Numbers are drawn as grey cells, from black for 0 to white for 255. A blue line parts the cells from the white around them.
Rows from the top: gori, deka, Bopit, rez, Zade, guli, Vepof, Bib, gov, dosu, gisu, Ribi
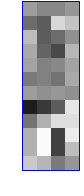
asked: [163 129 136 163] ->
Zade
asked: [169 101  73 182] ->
rez
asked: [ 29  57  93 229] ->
Bib
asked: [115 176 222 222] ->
gov

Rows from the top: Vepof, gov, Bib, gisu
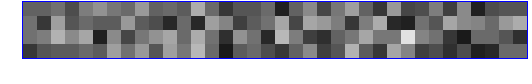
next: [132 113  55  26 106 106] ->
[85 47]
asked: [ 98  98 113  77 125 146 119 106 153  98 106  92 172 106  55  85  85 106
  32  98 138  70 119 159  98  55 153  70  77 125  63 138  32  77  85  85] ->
Vepof
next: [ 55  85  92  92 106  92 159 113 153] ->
[ 85 159]
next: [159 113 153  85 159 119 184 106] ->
[26 92]
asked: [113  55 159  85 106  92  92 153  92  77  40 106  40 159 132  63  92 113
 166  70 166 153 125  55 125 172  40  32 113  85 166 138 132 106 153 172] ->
gov

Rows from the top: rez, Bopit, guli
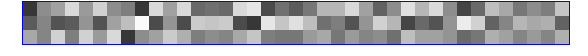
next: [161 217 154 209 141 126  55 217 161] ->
[217 105]
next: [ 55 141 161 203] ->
[175 126]

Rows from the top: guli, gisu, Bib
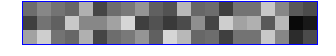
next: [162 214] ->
[63 82]
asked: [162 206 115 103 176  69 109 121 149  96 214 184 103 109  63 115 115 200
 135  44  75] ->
Bib
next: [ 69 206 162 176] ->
[ 89 184]
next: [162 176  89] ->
[184   9]
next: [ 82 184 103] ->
[109  63]

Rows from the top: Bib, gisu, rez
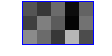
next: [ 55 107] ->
[12 99]
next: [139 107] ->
[ 55 182]
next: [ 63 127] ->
[91  4]

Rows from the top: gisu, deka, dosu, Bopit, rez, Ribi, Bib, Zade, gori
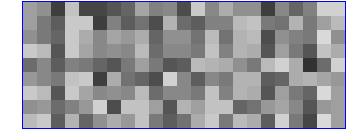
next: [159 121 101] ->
[217 159]
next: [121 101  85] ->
[121 159]

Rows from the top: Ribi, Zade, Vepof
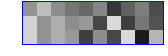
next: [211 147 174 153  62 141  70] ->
[218  27]
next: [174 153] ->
[ 62 141]
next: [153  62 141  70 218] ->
[ 27 182]
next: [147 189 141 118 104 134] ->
[54 97]
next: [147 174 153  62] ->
[141  70]
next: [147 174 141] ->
[153  70]

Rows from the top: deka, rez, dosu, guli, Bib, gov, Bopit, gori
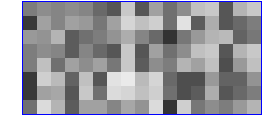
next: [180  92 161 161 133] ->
[167 147]
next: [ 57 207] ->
[186  99]
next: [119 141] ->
[125 153]
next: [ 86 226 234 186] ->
[213 105]
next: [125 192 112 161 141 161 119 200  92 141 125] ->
[180 161]
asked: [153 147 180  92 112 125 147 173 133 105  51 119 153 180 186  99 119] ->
dosu

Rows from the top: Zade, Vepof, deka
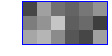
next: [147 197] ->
[ 94 106]
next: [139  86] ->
[ 70 160]

